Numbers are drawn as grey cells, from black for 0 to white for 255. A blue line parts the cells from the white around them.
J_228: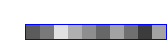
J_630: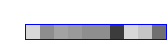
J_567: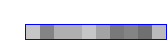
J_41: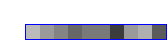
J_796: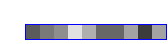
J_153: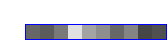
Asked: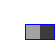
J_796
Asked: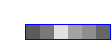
J_153
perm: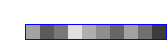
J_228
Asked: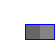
J_153

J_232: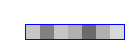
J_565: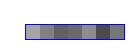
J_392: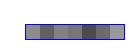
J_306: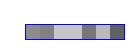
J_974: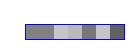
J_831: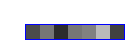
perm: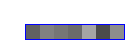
J_565
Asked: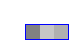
J_232
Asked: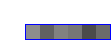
J_392
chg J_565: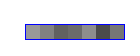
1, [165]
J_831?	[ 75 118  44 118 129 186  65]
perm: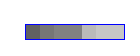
J_974
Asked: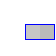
J_974

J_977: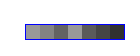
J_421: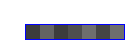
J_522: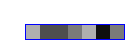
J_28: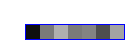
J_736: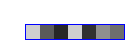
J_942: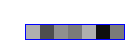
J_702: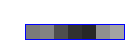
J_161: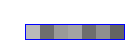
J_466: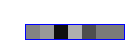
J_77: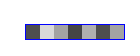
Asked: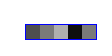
J_522
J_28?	[ 15 122 175 122 131  78 163]
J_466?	[131 153  15 175  78 122 122]
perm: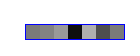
J_466

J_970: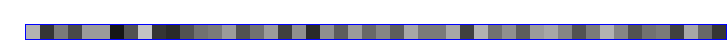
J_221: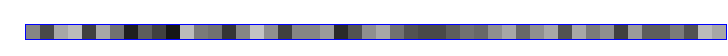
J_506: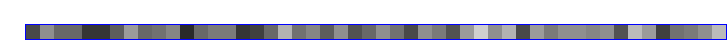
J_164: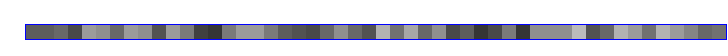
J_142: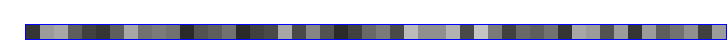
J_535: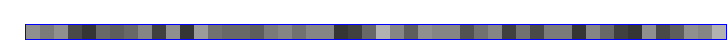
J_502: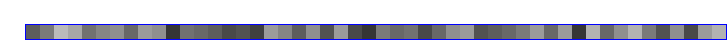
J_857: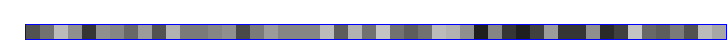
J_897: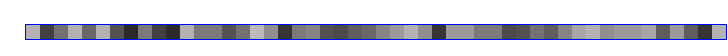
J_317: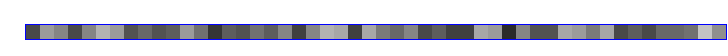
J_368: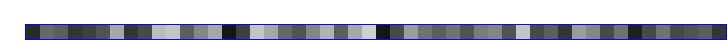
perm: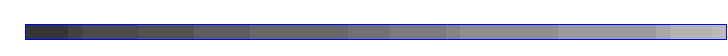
J_164
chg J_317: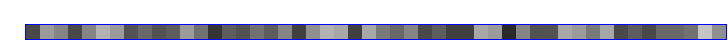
21, [133]
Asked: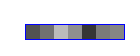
J_897
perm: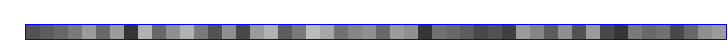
J_502

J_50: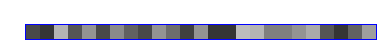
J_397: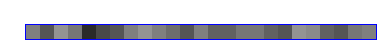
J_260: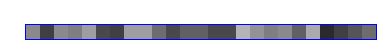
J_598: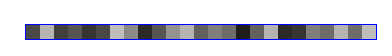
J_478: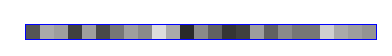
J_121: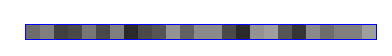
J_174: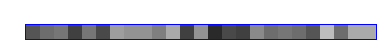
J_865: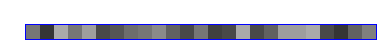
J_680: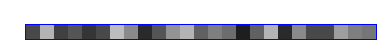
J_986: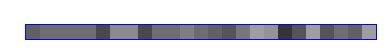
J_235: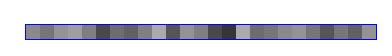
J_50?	[ 73  53 180  85 147  73 138  97  73 147 109  64 147  53  53 189 180 127
 127 147 170  85  53  97 158]
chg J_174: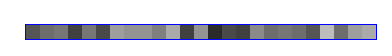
24, [170]
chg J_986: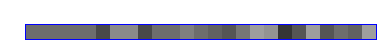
1, [97]
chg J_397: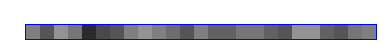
21, [138]

